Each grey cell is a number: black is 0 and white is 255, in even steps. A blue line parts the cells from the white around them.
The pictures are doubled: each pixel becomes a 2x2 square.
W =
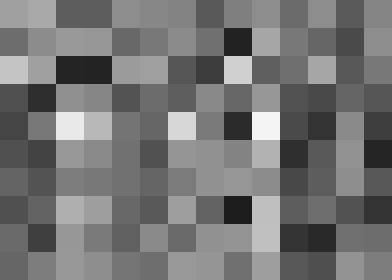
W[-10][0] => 160
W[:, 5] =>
[135, 120, 159, 108, 102, 81, 101, 89, 138, 110]
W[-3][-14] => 80
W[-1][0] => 102
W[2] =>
[196, 159, 36, 35, 155, 159, 86, 60, 208, 95, 111, 166, 88, 120]
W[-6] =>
[69, 120, 233, 184, 116, 102, 215, 122, 43, 244, 74, 51, 138, 62]
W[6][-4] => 72
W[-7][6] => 94
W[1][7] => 112
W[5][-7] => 145
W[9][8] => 112
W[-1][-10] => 117
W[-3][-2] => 82
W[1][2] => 153
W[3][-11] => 134
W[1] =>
[109, 140, 153, 150, 104, 120, 139, 112, 34, 166, 120, 102, 74, 141]
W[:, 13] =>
[132, 141, 120, 86, 62, 37, 87, 51, 109, 125]
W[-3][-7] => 99
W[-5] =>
[80, 67, 152, 138, 113, 81, 149, 145, 131, 178, 47, 89, 146, 37]
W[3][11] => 73
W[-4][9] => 140
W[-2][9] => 192
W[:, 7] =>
[89, 112, 60, 137, 122, 145, 145, 99, 145, 149]
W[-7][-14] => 80
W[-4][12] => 142
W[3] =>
[80, 46, 144, 134, 83, 108, 94, 137, 103, 151, 82, 73, 101, 86]
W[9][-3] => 79

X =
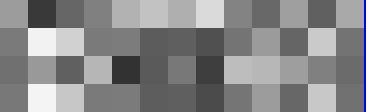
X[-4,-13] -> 156
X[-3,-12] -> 242
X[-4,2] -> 102
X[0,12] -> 169
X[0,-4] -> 104
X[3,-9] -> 123
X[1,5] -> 92
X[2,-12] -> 153
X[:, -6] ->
[218, 80, 62, 75]
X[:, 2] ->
[102, 209, 96, 199]
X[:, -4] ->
[104, 155, 183, 156]
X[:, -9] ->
[178, 124, 50, 123]
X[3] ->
[120, 244, 199, 122, 123, 93, 95, 75, 117, 156, 103, 200, 113]
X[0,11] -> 96
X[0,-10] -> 128
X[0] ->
[156, 57, 102, 128, 178, 194, 175, 218, 131, 104, 159, 96, 169]

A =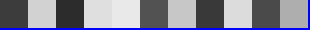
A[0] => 60
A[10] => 174
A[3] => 223
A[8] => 220

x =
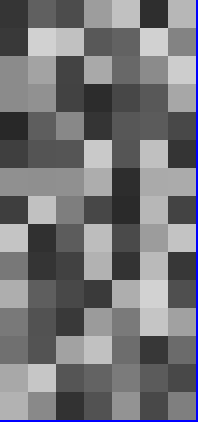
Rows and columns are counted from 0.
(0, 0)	53
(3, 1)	145
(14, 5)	72
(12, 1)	83
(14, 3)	82
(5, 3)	201
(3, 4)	71
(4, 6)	72
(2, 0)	139
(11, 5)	197
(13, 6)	72
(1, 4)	98
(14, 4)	147
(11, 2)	57
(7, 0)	62
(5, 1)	84
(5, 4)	85
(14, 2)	50
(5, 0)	63
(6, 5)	170
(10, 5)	210
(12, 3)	193
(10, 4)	174
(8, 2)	92
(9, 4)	51
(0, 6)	183
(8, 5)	156
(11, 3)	155
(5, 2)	85
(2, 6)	205
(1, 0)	57
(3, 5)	88

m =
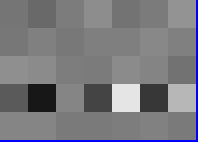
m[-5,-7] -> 117
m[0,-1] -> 147
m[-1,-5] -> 122
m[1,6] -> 128
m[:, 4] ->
[115, 127, 139, 229, 125]
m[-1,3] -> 122
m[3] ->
[90, 23, 133, 68, 229, 55, 183]

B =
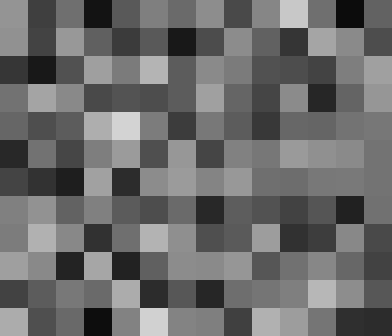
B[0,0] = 148
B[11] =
[172, 79, 105, 13, 130, 209, 131, 127, 64, 177, 157, 117, 47, 44]
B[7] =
[128, 146, 98, 128, 91, 77, 106, 40, 93, 82, 66, 85, 33, 113]
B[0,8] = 73
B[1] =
[145, 67, 152, 96, 59, 89, 24, 76, 140, 97, 53, 165, 138, 77]
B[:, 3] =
[19, 96, 159, 73, 174, 126, 161, 128, 49, 166, 106, 13]
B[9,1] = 137
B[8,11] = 61
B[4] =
[102, 78, 92, 174, 211, 124, 60, 120, 92, 56, 103, 101, 115, 119]
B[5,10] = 154
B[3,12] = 100
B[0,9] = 134
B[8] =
[124, 177, 136, 49, 111, 179, 143, 79, 90, 157, 49, 61, 136, 73]
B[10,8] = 110
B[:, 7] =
[141, 76, 138, 160, 120, 69, 132, 40, 79, 138, 38, 127]
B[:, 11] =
[111, 165, 67, 38, 101, 144, 120, 85, 61, 135, 183, 117]
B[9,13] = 66
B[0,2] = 111
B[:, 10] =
[200, 53, 77, 139, 103, 154, 109, 66, 49, 113, 127, 157]
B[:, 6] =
[106, 24, 92, 92, 60, 151, 155, 106, 143, 140, 87, 131]
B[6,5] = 140
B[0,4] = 89
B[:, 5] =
[127, 89, 180, 77, 124, 79, 140, 77, 179, 96, 44, 209]
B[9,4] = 34
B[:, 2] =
[111, 152, 81, 137, 92, 70, 30, 98, 136, 35, 120, 105]
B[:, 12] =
[12, 138, 126, 100, 115, 138, 121, 33, 136, 103, 141, 47]

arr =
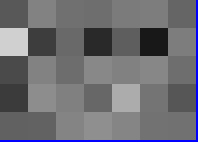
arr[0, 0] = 88
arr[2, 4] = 129
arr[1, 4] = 94
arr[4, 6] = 113
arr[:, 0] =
[88, 208, 74, 59, 97]
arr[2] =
[74, 130, 109, 136, 129, 135, 110]
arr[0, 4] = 123
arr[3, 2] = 128
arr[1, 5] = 24
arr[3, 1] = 141
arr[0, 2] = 112

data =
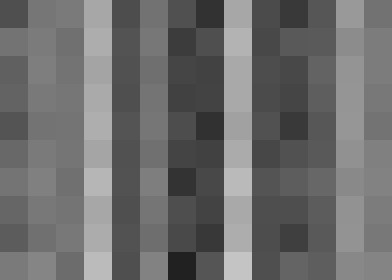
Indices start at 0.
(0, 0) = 79
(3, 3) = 170
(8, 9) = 77
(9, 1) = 133
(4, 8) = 161
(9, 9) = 79
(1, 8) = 179
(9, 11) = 94
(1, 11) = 90
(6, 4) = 82
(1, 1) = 123
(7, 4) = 79
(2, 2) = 115
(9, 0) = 122
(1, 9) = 72
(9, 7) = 85
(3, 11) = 94
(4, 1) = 115
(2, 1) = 126
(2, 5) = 111
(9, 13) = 132
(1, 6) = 60
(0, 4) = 77
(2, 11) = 99
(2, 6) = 69
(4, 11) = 87
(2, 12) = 148
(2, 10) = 72
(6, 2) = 112
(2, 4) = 81
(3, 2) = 118
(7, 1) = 120
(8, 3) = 172
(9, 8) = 196
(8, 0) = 92

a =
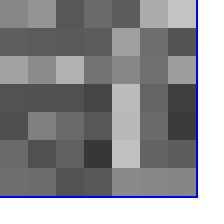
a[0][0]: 134
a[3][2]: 80
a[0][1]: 148
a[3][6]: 63
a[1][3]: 92
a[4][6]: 59
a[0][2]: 87
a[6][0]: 111
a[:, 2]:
[87, 89, 178, 80, 106, 96, 82]
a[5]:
[105, 80, 96, 55, 192, 99, 93]
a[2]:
[162, 140, 178, 115, 135, 112, 158]
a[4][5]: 106
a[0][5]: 171
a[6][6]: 133
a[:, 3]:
[106, 92, 115, 70, 87, 55, 87]
